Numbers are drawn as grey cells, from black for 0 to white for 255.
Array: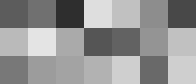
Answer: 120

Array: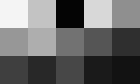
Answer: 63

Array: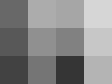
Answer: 66

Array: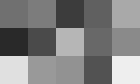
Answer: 224

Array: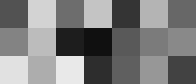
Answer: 225

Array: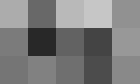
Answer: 117
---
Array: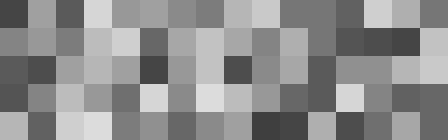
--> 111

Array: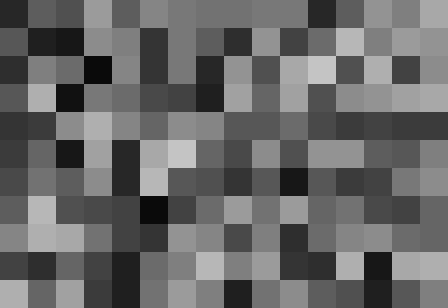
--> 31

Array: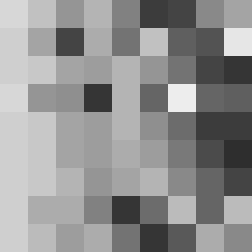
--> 89

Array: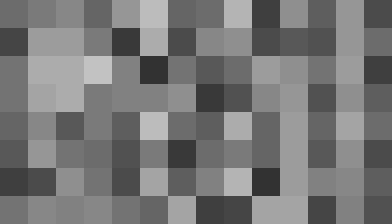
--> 69

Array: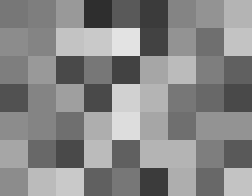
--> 174

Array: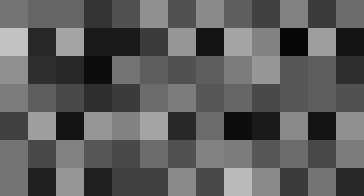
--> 59

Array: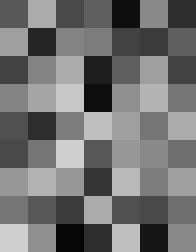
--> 191

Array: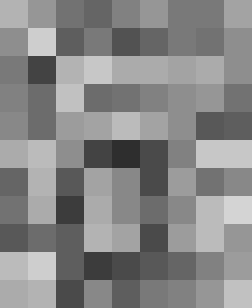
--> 129
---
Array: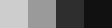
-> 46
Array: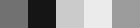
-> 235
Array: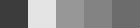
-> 131
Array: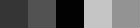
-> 197
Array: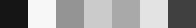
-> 227
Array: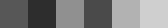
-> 178
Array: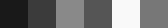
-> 249
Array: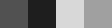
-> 216
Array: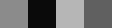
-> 96
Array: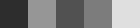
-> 124
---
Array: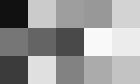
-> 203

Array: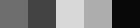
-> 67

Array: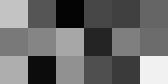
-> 85

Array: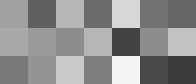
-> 95

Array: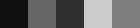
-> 102

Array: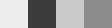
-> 60
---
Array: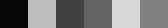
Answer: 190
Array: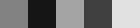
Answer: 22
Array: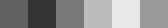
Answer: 52
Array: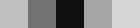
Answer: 113
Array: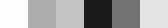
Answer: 172
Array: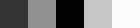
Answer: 145
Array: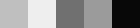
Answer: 238
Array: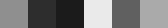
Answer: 45
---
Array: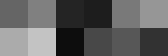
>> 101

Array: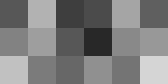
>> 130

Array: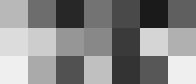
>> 220

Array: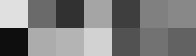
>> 224

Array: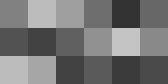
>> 82

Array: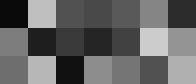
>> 125

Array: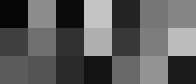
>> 64

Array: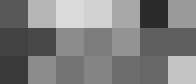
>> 66
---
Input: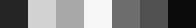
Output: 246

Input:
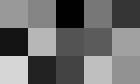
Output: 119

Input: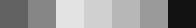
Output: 208

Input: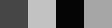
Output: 166

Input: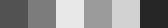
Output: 155

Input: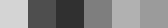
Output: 126

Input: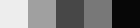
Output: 120

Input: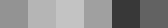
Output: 160
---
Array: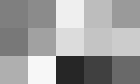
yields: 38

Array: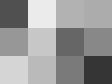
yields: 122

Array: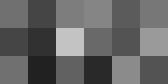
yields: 97

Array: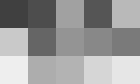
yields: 179

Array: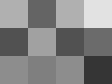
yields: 141

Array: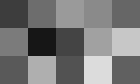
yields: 82

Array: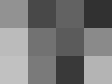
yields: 57

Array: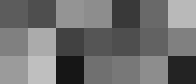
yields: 22
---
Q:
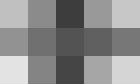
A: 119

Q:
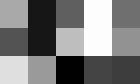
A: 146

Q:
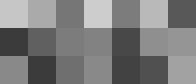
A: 149

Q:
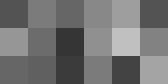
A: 130

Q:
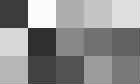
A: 97

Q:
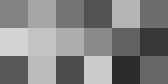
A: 56
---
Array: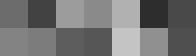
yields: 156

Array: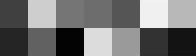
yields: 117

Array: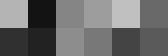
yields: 133

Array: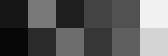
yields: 30

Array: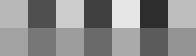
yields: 204

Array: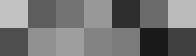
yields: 115

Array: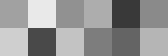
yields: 145
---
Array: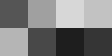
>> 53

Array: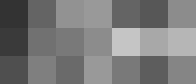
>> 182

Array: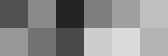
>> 179

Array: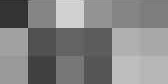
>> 168

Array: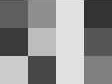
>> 86

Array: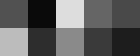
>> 29
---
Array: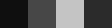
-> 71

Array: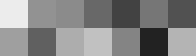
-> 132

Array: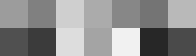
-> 241

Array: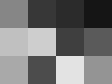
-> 76

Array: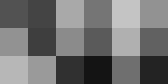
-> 20

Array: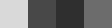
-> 72

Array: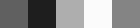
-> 174

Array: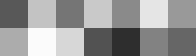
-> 46

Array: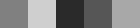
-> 42
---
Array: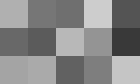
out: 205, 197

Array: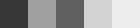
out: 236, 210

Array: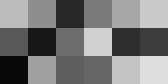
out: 221, 208

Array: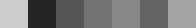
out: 204, 164

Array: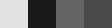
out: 226, 100

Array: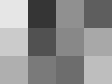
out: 230, 203
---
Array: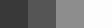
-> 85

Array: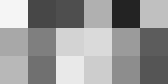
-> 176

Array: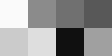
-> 139

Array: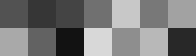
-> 200

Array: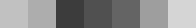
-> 100

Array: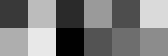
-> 154
